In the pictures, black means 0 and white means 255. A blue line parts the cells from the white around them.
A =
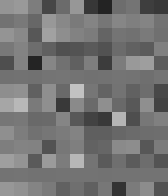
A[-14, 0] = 148
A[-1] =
[151, 145, 132, 122, 97, 111, 96, 119, 51, 123, 140, 82]
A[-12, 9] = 113
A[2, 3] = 161
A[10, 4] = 119
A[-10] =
[78, 130, 36, 134, 113, 96, 126, 60, 124, 153, 158, 92]
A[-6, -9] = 106
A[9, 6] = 95
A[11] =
[159, 148, 90, 155, 124, 183, 116, 90, 111, 91, 109, 83]
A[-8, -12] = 142
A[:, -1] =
[56, 114, 112, 128, 92, 116, 72, 67, 128, 110, 123, 83, 115, 82]
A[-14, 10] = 62
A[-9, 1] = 114
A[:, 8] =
[109, 134, 116, 107, 124, 116, 115, 105, 181, 103, 138, 111, 115, 51]
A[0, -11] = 153
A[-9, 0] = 113
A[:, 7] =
[35, 118, 100, 82, 60, 114, 99, 143, 57, 95, 102, 90, 114, 119]
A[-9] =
[113, 114, 113, 116, 117, 115, 113, 114, 116, 115, 111, 116]
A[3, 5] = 83
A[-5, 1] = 125
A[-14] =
[148, 153, 125, 70, 107, 151, 55, 35, 109, 116, 62, 56]
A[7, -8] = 57
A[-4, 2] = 130

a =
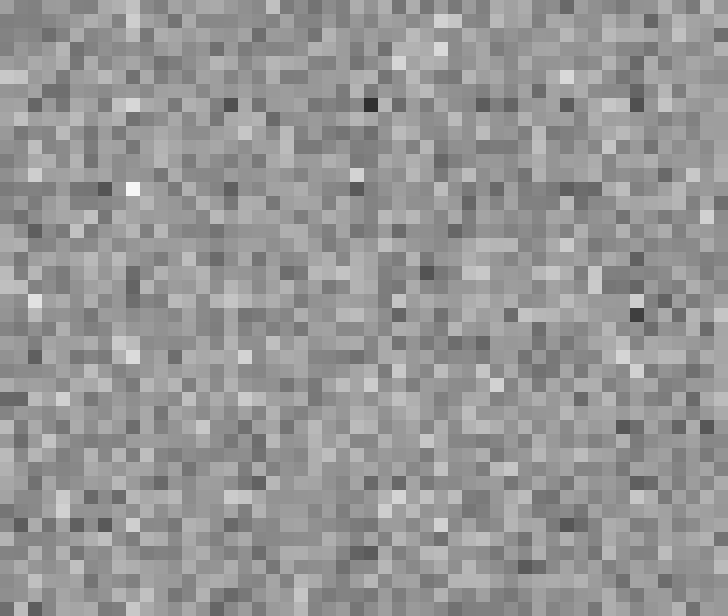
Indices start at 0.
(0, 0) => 159
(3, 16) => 153
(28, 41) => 106
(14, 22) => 164
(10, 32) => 144
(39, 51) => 173
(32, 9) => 126
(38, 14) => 146
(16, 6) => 124
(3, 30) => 172
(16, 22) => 143
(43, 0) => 110
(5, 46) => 168
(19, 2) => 182
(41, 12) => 154
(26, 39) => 121
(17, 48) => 137
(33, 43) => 147
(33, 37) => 145
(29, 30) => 156
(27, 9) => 122
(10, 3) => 133
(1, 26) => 132
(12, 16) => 156
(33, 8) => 150
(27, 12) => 181
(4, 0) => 157
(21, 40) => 187
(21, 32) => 155
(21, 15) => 180
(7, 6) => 161
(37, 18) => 140
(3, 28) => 178
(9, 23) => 125
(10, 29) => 129
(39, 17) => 144
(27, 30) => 156
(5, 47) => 163
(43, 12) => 144

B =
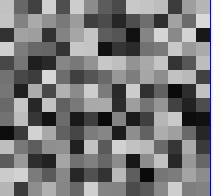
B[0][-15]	193
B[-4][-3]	54
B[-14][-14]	103
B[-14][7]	92
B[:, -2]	[158, 107, 211, 154, 87, 185, 45, 33, 13, 105, 170, 151, 164, 126]
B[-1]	[181, 59, 142, 176, 134, 104, 207, 132, 131, 75, 90, 137, 206, 126, 130]
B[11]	[92, 153, 45, 33, 165, 113, 128, 103, 140, 23, 141, 193, 39, 151, 103]
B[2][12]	137
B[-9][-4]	142
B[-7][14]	77
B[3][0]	207
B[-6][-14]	189
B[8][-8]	10
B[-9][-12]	215
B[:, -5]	[196, 110, 133, 114, 169, 166, 49, 116, 63, 98, 186, 141, 10, 90]
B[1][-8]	75
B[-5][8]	27
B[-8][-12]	72
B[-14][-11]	78
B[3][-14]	124
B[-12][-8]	93
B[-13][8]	38
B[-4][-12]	143
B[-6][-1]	17
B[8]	[114, 189, 54, 18, 108, 25, 62, 10, 131, 27, 63, 182, 201, 13, 17]
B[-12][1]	162
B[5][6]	85
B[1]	[195, 130, 170, 145, 121, 156, 63, 75, 38, 78, 110, 46, 162, 107, 217]

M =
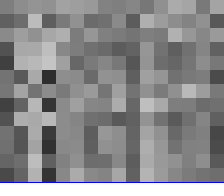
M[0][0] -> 126
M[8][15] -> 96
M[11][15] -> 89
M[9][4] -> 140
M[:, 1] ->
[141, 109, 158, 168, 178, 89, 164, 99, 173, 85, 84, 110, 100]
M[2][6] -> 150
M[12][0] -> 73
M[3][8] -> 92
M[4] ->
[64, 178, 184, 196, 160, 103, 122, 134, 120, 86, 148, 109, 102, 117, 141, 120]
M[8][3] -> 184
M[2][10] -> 127
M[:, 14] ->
[121, 145, 135, 133, 141, 125, 157, 108, 133, 128, 130, 142, 115]
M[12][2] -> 178
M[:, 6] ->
[153, 107, 150, 112, 122, 106, 154, 134, 112, 93, 95, 109, 137]
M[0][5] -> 158
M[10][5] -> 139
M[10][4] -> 137
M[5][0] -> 115
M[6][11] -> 123
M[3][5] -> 125
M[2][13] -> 151
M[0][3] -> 145
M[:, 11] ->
[144, 156, 123, 114, 109, 149, 123, 169, 114, 145, 151, 153, 155]
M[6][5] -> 144
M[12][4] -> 136
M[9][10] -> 164
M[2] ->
[138, 158, 145, 167, 175, 124, 150, 128, 123, 116, 127, 123, 177, 151, 135, 154]
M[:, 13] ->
[165, 131, 151, 113, 117, 121, 185, 125, 112, 122, 129, 128, 123]
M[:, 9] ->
[134, 92, 116, 99, 86, 95, 115, 103, 97, 100, 102, 93, 97]
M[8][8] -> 89

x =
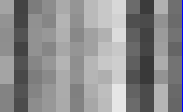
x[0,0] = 164
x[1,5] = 144
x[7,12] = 102
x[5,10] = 57
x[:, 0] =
[164, 147, 142, 143, 164, 164, 131, 131]
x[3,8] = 200
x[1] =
[147, 69, 145, 134, 180, 144, 186, 200, 210, 79, 75, 146, 107]
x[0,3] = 141
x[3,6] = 161
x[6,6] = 173
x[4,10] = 57
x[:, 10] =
[59, 75, 66, 69, 57, 57, 75, 75]
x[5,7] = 175
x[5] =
[164, 73, 125, 138, 171, 146, 181, 175, 205, 80, 57, 147, 115]
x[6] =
[131, 83, 132, 151, 171, 128, 173, 190, 230, 99, 75, 181, 105]
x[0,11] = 177
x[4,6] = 182
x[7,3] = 152
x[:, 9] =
[107, 79, 95, 105, 95, 80, 99, 107]
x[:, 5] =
[149, 144, 136, 149, 143, 146, 128, 130]
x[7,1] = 76
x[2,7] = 177
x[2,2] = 146
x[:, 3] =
[141, 134, 152, 134, 151, 138, 151, 152]
